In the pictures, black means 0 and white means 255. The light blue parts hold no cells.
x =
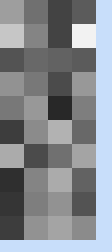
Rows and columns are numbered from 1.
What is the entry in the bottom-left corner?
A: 61
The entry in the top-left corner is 158
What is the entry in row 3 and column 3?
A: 98
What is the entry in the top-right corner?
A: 91
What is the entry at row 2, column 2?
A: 132
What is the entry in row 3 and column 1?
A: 83
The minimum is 40
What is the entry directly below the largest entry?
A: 91
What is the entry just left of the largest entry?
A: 67
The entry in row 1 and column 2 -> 112
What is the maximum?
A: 242
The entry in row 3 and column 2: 104

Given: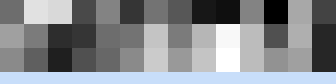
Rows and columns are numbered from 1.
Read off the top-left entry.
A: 109
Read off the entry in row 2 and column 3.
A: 45
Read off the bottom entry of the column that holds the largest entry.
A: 255
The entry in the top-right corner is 67
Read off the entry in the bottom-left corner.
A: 138
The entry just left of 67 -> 168
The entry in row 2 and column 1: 160
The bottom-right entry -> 38
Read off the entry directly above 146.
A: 80
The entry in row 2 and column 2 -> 123
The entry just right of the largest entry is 188
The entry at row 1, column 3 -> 217
